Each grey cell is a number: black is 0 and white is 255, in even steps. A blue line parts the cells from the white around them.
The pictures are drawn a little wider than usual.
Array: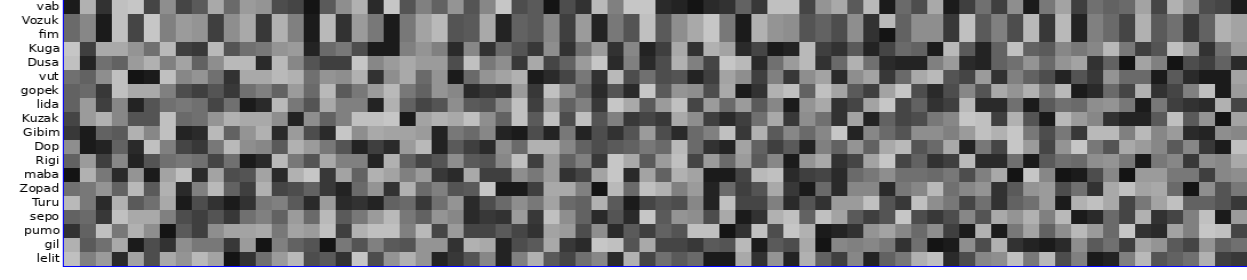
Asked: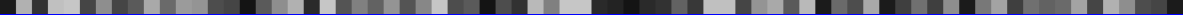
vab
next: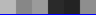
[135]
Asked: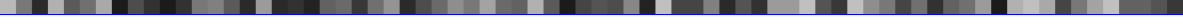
Turu

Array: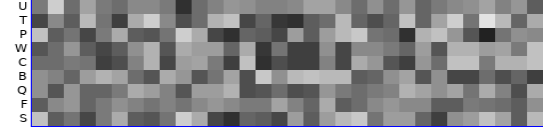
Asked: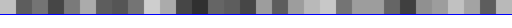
S
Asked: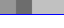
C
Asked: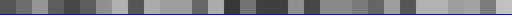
W
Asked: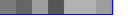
W
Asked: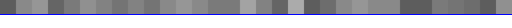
F

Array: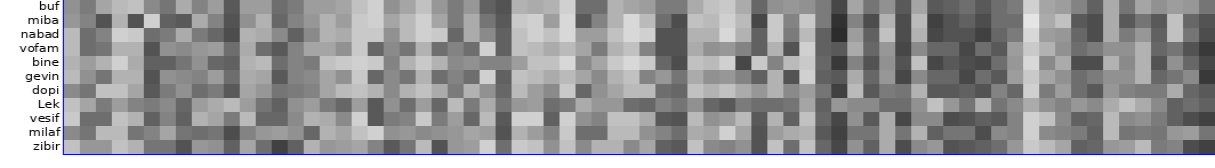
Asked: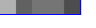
milaf
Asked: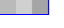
miba
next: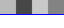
[201]
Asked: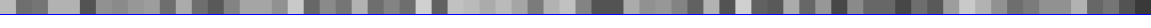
vofam

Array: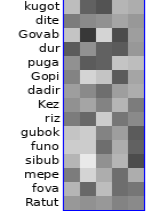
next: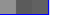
[196]
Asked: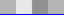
sibub

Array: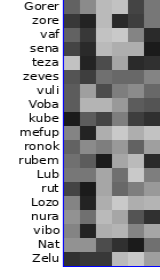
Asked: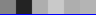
Lozo
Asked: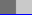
Lub
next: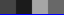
[126]

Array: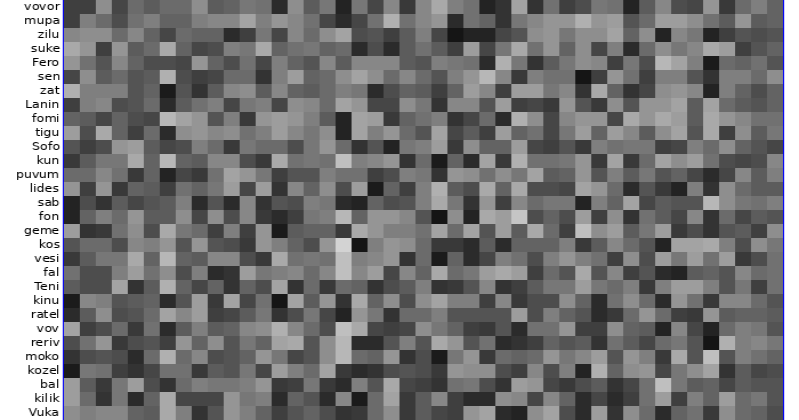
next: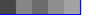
[77]
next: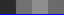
[43]
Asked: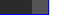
reriv

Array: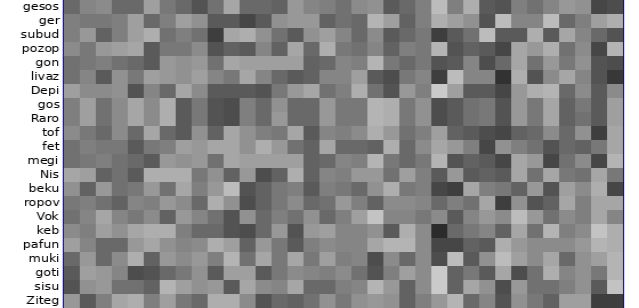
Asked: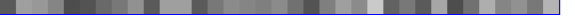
goti
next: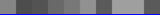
[120]

